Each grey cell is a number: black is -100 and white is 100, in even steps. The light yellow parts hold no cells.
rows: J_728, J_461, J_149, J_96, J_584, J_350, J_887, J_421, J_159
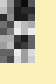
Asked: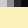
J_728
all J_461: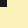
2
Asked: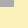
J_350

